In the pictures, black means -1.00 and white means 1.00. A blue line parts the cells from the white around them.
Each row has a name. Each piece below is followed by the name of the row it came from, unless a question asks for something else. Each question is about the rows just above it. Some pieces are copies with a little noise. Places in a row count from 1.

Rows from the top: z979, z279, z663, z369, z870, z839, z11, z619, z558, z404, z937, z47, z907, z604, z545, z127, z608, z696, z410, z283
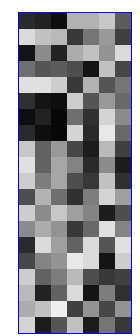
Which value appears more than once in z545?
0.71
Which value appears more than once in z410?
0.15
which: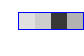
z870
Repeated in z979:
0.40
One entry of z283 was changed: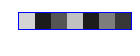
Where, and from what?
6, -0.08
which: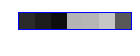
z979

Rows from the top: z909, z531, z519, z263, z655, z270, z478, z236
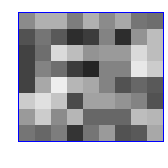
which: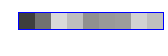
z519
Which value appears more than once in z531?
-0.65
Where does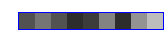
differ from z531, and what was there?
3, -0.30
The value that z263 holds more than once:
0.03
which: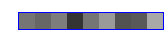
z236
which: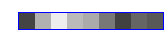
z655

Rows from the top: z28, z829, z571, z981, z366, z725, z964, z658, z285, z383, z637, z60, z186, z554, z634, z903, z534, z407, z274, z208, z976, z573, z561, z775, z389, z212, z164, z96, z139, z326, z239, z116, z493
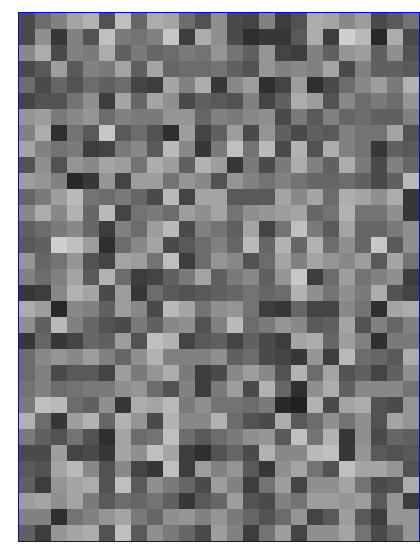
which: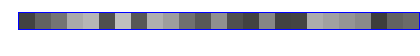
z28
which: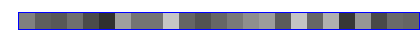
z164
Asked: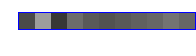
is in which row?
z407

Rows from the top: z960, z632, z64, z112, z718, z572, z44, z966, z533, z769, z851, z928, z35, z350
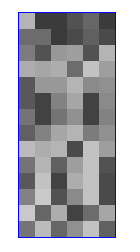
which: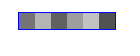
z769
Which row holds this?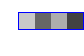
z35
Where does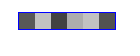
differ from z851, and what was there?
6, -0.42
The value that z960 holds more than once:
-0.54

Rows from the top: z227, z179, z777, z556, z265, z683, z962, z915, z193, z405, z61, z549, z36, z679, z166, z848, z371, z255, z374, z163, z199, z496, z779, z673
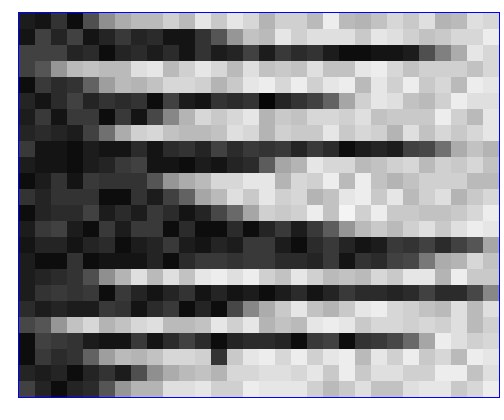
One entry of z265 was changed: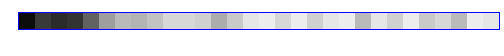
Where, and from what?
13, 0.41
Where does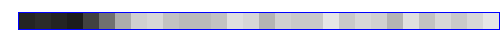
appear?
z915
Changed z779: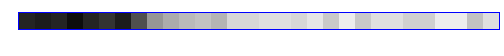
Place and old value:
9, 0.12
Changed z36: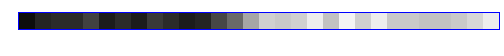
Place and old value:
11, -0.84
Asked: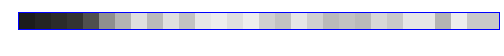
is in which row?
z371

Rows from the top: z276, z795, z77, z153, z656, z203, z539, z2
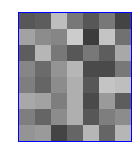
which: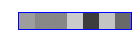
z795
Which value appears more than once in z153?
-0.42
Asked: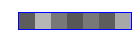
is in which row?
z77
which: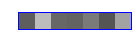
z77
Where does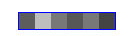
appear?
z276
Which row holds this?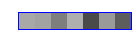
z203

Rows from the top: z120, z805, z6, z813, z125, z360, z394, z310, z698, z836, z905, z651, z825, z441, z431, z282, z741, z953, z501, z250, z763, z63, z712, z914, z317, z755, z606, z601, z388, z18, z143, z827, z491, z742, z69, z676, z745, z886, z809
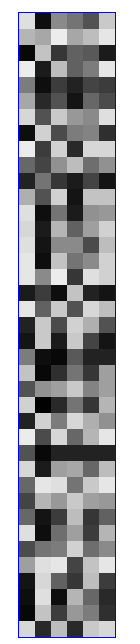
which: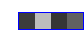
z827
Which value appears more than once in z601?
-0.73
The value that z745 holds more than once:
-0.89
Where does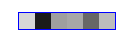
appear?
z388
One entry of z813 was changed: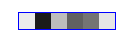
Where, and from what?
5, -0.03
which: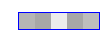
z805

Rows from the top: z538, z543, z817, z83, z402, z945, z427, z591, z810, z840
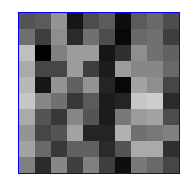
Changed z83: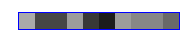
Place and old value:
5, -0.51
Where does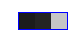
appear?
z945
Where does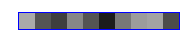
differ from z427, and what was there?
3, -0.56
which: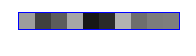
z591
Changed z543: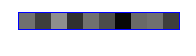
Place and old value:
4, -0.67
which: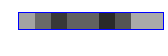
z810

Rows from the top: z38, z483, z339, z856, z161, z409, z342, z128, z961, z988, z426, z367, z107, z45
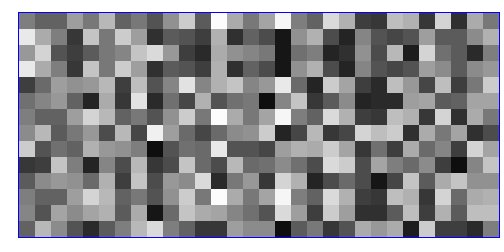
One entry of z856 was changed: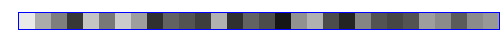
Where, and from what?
10, -0.29
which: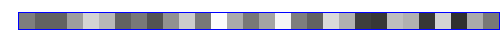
z342

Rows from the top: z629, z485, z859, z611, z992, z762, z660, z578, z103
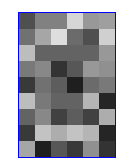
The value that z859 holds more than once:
-0.22
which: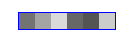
z485

